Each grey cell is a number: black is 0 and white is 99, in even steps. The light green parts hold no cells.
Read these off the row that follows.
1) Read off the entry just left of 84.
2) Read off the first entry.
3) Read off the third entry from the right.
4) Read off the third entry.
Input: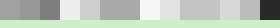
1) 76
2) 62
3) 84
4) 49

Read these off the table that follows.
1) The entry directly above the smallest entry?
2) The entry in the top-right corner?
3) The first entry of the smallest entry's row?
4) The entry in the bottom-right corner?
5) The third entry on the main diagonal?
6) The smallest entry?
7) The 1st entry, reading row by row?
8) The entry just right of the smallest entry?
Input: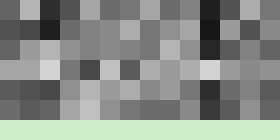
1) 12
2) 46
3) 32
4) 39
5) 70
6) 9
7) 39
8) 60

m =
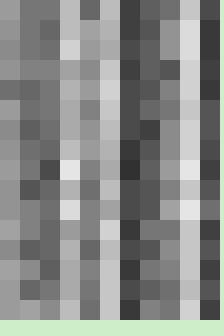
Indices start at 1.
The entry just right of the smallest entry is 37
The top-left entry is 60
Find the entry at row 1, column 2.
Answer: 46
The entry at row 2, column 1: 57
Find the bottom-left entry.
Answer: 60
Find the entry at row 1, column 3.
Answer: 46
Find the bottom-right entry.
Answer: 25
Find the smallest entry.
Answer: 19
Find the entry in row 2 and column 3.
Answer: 40
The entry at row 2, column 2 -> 46
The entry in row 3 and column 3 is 43
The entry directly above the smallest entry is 22
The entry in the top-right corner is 29
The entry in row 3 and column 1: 54
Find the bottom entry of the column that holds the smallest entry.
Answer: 22
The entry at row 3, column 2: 46

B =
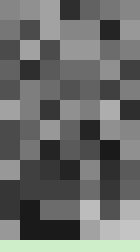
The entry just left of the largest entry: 73
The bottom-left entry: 59
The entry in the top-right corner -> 52
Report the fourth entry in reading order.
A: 18
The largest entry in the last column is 76
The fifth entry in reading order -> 38
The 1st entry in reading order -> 52
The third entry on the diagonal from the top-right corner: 59
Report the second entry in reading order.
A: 56
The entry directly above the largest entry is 70

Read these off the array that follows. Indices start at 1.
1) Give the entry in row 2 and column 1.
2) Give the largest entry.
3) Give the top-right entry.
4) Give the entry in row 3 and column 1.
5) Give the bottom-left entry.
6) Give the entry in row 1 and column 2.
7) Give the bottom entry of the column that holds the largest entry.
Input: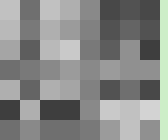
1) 72
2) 82
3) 28
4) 64
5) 43
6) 43
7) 56

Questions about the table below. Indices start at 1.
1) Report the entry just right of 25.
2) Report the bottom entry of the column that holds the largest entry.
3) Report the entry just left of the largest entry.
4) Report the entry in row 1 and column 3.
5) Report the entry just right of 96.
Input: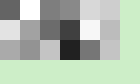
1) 96
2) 57
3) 39
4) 49
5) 73

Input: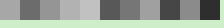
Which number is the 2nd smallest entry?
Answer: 27
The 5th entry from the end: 46
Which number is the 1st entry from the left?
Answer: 65

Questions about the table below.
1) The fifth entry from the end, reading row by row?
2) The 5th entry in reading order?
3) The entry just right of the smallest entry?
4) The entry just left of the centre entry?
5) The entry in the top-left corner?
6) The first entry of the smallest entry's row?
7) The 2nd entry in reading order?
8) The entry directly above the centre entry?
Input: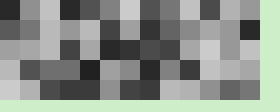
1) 72
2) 32
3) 62
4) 16
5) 16
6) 72
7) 56
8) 62

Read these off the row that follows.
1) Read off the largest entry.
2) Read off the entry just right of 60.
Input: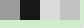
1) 85
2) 9

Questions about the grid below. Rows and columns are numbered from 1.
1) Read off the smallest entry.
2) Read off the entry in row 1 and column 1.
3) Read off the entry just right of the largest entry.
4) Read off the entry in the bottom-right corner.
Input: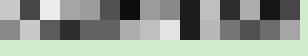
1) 5
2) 78
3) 64
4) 64

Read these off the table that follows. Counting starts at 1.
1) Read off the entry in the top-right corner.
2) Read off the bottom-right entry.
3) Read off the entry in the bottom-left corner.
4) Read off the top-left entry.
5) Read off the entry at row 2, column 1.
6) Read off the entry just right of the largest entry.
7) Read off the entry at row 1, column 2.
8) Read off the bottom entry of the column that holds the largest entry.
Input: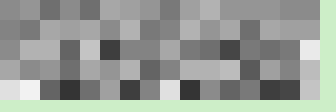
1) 54
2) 76
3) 87
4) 54
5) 51
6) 39
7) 58
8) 94

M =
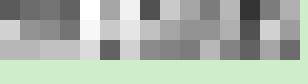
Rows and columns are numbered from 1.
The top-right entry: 68
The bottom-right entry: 42
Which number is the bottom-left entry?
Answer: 71
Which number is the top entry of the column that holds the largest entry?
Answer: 99
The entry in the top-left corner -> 35
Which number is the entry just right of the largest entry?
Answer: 64
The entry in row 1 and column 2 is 42
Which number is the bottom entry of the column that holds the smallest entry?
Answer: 38
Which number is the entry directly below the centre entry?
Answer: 54
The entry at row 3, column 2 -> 71
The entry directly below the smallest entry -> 31

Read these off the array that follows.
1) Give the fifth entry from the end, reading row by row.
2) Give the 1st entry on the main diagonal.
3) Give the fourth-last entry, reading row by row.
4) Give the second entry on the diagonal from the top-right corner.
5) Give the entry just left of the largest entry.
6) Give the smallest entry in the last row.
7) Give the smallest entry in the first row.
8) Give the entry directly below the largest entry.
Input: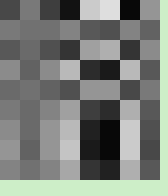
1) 65
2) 28
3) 20
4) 51
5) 79
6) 13
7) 3
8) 31

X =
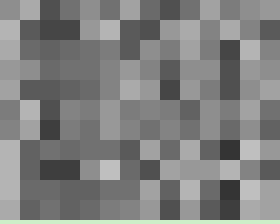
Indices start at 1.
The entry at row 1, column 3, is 31
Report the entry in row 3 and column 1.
66
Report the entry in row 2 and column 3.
27
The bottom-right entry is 63
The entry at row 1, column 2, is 66
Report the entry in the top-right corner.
59
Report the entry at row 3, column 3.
38
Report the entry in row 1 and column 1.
55
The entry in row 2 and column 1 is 70
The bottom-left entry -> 66
